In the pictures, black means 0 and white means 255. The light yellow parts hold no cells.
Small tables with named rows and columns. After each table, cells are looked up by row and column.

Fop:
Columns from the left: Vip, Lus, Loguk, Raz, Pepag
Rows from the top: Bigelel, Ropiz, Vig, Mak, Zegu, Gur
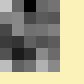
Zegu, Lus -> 27
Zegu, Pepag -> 107
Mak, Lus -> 52
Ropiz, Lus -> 136
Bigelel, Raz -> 104
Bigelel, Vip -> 199
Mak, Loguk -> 96
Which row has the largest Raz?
Gur

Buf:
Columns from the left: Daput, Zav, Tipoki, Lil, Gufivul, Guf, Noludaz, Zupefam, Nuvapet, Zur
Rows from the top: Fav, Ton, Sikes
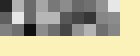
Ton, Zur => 140
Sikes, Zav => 111
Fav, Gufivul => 120
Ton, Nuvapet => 134
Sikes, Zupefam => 179
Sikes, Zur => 133
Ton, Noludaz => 69
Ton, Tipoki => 106
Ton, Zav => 230
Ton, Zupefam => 54
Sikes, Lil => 140
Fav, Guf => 140
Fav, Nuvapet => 147
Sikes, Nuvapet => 110

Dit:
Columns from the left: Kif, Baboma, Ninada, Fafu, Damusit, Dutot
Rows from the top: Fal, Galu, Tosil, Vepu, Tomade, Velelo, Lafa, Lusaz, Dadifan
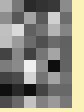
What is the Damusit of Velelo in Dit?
14
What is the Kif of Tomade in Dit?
67
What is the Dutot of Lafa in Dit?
115
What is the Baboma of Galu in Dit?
87
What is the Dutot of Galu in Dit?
108
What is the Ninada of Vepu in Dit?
107
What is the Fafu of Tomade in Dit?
118
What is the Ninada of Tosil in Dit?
96
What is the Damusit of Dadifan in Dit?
154
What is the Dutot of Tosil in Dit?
132
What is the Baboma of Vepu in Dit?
155
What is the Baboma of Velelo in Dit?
138
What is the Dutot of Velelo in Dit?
99
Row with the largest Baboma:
Tosil

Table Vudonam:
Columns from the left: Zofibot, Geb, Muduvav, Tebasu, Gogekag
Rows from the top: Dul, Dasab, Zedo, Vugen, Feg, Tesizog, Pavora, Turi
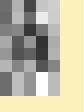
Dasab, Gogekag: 204
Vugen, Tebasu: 50
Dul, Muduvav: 71
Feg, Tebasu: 54
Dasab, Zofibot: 105
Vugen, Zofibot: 169
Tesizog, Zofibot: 181
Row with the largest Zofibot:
Tesizog

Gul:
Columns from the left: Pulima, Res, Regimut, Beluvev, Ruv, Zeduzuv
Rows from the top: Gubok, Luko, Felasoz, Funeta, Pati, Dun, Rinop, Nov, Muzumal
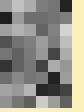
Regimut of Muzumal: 95
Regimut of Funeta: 127
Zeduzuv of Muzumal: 97
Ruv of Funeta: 123
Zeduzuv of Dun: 150
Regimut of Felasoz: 164
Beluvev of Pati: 152
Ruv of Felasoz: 129
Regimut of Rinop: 118
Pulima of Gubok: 157
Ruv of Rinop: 34
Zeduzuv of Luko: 126
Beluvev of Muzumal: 203
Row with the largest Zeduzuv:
Felasoz

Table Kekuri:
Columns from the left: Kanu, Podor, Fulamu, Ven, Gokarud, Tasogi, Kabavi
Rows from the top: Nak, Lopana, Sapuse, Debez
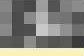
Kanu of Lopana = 124
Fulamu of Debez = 140
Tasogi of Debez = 89
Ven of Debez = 96
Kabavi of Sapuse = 110
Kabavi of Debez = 59
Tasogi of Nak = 128
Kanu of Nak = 134
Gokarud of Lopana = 119
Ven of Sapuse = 200
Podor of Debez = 85
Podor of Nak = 80
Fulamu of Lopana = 137
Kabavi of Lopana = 84

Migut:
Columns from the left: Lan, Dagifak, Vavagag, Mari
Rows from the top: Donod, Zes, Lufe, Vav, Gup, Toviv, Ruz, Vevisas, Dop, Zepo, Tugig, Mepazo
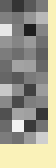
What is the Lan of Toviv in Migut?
108
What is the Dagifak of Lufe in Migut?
126
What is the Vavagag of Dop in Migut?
126
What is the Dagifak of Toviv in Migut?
163
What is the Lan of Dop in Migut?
137
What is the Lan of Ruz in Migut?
102
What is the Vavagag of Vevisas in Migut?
65
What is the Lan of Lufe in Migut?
231
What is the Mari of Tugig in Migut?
114
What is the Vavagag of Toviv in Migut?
160
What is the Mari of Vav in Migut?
111
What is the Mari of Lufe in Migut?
132
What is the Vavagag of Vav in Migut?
154
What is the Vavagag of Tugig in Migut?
58
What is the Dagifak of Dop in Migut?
74
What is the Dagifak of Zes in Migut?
117
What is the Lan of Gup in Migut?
124
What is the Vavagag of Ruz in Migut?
122
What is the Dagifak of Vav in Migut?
133

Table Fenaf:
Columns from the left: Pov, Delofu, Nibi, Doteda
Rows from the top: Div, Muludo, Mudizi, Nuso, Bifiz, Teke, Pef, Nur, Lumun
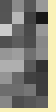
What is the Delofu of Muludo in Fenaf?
183
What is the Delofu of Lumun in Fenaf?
78
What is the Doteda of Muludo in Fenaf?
23
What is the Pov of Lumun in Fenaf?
134
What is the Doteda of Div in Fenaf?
152
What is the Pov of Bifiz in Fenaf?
150
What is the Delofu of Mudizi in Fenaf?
105
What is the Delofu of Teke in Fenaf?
175
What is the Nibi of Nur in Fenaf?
118
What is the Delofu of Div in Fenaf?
139

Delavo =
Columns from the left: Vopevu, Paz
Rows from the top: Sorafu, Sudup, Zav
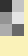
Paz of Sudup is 228
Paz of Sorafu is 196
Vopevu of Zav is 172
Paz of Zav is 104
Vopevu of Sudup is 148
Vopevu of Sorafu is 49

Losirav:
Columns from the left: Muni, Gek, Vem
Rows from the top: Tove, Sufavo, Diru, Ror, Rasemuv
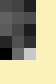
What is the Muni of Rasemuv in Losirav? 0
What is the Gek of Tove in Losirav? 66
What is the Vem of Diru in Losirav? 29
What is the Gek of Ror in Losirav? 80
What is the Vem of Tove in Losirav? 32
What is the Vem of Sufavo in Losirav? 76
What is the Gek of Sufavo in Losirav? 85
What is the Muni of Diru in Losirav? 91
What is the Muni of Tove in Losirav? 74
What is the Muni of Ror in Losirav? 37
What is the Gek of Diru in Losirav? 70
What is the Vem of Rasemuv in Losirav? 200
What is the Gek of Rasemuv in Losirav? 107
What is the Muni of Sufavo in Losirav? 97
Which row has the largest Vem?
Rasemuv

